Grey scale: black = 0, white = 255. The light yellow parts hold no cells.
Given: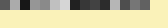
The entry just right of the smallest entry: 150
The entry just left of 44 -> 66

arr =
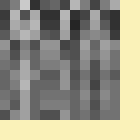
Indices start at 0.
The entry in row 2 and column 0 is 68
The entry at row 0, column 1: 125
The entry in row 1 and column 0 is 58
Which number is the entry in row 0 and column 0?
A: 90
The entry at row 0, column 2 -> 202
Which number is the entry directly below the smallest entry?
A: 58
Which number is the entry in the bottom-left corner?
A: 80
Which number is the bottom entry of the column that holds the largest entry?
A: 160
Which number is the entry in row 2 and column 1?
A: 170
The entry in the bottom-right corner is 114
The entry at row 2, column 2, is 148
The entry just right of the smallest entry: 90
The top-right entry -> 170
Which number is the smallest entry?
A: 37
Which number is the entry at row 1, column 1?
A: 182
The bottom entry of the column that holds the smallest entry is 102

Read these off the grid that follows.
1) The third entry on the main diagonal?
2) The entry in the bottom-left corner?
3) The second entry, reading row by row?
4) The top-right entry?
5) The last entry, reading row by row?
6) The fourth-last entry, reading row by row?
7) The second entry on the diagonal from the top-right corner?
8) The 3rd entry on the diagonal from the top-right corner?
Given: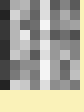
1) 100
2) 35
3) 172
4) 90
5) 121
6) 221
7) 172
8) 131
